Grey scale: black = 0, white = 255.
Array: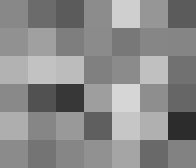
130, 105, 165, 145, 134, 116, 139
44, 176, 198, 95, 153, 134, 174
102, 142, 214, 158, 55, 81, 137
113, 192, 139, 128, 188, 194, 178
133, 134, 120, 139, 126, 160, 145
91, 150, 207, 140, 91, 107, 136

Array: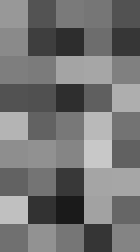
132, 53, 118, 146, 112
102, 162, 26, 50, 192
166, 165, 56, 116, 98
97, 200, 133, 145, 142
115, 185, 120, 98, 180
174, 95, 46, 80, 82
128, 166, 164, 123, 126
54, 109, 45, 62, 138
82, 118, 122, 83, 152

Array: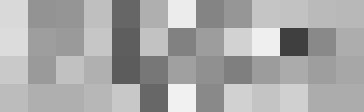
172, 172, 208, 196, 209, 137, 241, 103, 200, 183, 175, 175, 188
167, 158, 171, 156, 127, 144, 160, 119, 92, 176, 193, 154, 201
173, 137, 63, 239, 210, 157, 129, 194, 94, 198, 154, 158, 220
184, 186, 194, 197, 150, 132, 236, 175, 102, 191, 149, 147, 217

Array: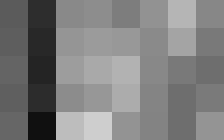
148, 110, 131, 147, 206, 189, 16, 102
122, 110, 132, 172, 151, 140, 44, 95
110, 121, 136, 178, 169, 157, 36, 100
121, 164, 138, 152, 155, 149, 40, 94
135, 181, 146, 125, 141, 137, 45, 91

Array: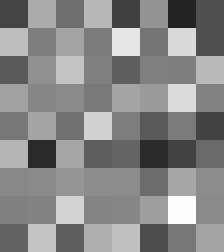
164, 119, 76, 192, 174, 94, 195, 99
138, 253, 158, 135, 132, 211, 131, 128
140, 166, 108, 140, 140, 149, 138, 136
106, 66, 42, 101, 93, 166, 42, 181
67, 123, 90, 125, 209, 113, 165, 119
130, 219, 154, 164, 121, 138, 134, 161
185, 126, 127, 95, 127, 195, 145, 90
79, 218, 117, 229, 123, 164, 126, 189
80, 35, 148, 64, 184, 110, 171, 68

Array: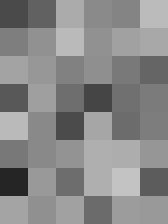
153, 156, 107, 161, 144, 164
92, 195, 175, 109, 153, 37
150, 173, 175, 147, 137, 120
125, 108, 166, 75, 137, 186
123, 112, 69, 110, 159, 88
101, 121, 143, 129, 151, 163
168, 161, 145, 186, 145, 126
187, 132, 138, 171, 97, 74
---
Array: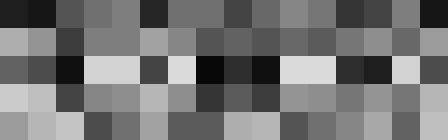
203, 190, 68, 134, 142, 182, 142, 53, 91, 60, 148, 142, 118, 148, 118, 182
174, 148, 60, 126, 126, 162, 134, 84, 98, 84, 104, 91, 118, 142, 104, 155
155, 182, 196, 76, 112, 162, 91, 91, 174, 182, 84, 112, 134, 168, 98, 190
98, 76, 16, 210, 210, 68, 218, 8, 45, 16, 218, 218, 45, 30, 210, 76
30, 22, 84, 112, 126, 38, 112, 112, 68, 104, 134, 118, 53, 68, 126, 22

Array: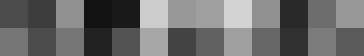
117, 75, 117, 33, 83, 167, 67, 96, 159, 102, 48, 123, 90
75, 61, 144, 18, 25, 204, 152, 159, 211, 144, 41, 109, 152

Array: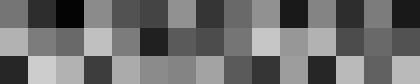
178, 124, 105, 192, 124, 32, 90, 76, 117, 198, 151, 178, 76, 105, 82
117, 45, 4, 139, 82, 68, 145, 53, 105, 145, 25, 132, 45, 124, 25
38, 205, 178, 61, 171, 139, 132, 163, 90, 53, 157, 38, 186, 97, 186

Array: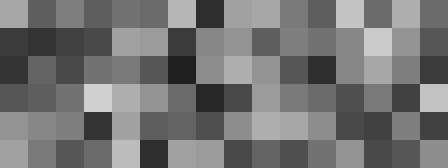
167, 94, 127, 94, 114, 107, 182, 46, 161, 167, 121, 94, 195, 107, 174, 107
161, 121, 86, 107, 188, 46, 161, 155, 73, 100, 79, 114, 147, 73, 86, 141
147, 135, 127, 52, 161, 94, 100, 79, 141, 174, 167, 141, 73, 65, 127, 65
86, 94, 114, 208, 174, 147, 107, 40, 73, 155, 121, 107, 79, 121, 65, 195
59, 52, 65, 73, 161, 155, 59, 135, 147, 94, 127, 114, 135, 202, 147, 86
52, 100, 73, 114, 121, 86, 32, 141, 174, 147, 86, 46, 135, 167, 127, 59

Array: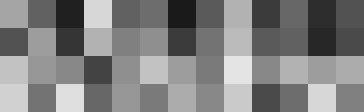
209, 115, 222, 103, 150, 122, 172, 136, 202, 74, 109, 215, 128
194, 150, 136, 67, 143, 194, 157, 122, 228, 136, 178, 157, 172
165, 97, 32, 215, 97, 109, 26, 90, 178, 59, 103, 45, 82
82, 157, 53, 178, 128, 143, 59, 115, 186, 90, 97, 39, 74

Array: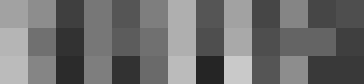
187, 133, 43, 126, 50, 106, 187, 37, 201, 85, 141, 57, 57
181, 112, 50, 119, 92, 112, 175, 78, 169, 78, 100, 100, 63
162, 141, 63, 119, 85, 126, 175, 85, 162, 70, 133, 70, 78

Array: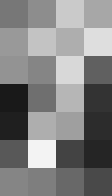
153, 195, 174, 222
147, 133, 216, 96
133, 126, 104, 73
119, 141, 202, 167
88, 243, 67, 37
31, 174, 159, 44
25, 111, 182, 51
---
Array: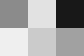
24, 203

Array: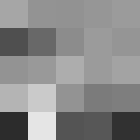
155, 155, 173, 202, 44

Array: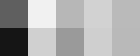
186, 207

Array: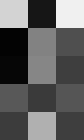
240, 130, 6

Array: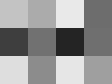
109, 36, 140

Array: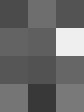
83, 95, 86
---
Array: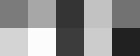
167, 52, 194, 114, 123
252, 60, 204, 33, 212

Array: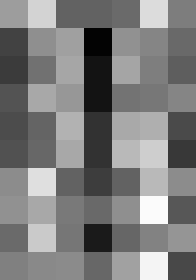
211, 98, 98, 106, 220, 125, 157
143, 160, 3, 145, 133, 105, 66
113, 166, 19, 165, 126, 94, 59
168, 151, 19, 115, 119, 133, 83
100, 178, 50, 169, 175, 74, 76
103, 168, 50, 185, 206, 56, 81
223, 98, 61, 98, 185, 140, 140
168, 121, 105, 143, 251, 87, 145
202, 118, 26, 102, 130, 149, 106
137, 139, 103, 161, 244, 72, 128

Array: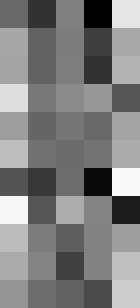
50, 127, 1, 230, 104
98, 124, 63, 168, 167
98, 125, 50, 178, 164
120, 139, 152, 85, 222
101, 118, 104, 165, 158
113, 107, 115, 171, 189
55, 109, 9, 250, 84
85, 172, 132, 29, 247
124, 95, 131, 158, 188
132, 65, 130, 191, 171
109, 98, 74, 205, 149

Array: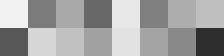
123, 169, 104, 232, 128, 173, 191, 242
214, 193, 161, 226, 164, 137, 45, 87

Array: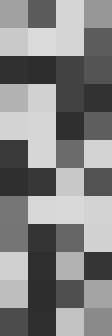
91, 212, 150, 161
219, 213, 93, 201
45, 67, 84, 49
209, 66, 50, 179
214, 47, 94, 211
214, 107, 211, 58
55, 200, 82, 47
215, 217, 211, 119
52, 102, 210, 117
46, 178, 54, 207
45, 79, 164, 190
46, 194, 138, 76

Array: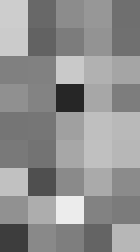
104, 140, 151, 111, 205
98, 124, 147, 112, 203
129, 201, 177, 165, 128
131, 38, 167, 125, 144
118, 160, 191, 185, 117
115, 167, 192, 183, 121
79, 138, 170, 139, 193
173, 236, 130, 123, 145
137, 126, 100, 183, 61
